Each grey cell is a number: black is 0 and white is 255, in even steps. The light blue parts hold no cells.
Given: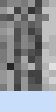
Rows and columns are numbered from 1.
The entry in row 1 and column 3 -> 134
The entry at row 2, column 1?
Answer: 150
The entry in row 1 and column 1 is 108
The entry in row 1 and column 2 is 134
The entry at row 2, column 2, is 178
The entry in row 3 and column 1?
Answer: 92
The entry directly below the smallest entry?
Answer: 166
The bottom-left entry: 122
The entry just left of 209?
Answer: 178
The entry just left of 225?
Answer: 178
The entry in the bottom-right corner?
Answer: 178
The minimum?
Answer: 37
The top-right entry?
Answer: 178
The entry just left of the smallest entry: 134
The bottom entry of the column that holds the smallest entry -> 166
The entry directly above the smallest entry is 150
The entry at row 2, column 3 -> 66
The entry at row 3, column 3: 150

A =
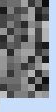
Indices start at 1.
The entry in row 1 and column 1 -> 96
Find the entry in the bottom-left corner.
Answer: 190
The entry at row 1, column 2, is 110
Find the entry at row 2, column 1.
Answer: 25
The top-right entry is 13
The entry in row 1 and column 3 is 110
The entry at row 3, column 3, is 96
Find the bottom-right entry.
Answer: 150
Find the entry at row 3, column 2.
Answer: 83
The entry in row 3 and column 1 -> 69

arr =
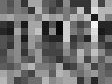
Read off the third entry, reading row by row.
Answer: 122
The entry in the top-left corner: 109
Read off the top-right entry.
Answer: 166
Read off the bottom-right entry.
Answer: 122
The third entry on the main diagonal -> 138
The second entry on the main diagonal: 94
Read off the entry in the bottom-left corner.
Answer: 181
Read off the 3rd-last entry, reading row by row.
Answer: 38
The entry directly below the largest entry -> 221
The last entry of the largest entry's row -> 38
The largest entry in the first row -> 193
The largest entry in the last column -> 181
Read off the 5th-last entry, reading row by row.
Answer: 53
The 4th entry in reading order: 53
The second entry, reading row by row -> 82
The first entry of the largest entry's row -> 53
